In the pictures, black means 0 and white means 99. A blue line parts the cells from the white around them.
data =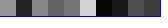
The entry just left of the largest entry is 45
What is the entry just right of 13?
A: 52
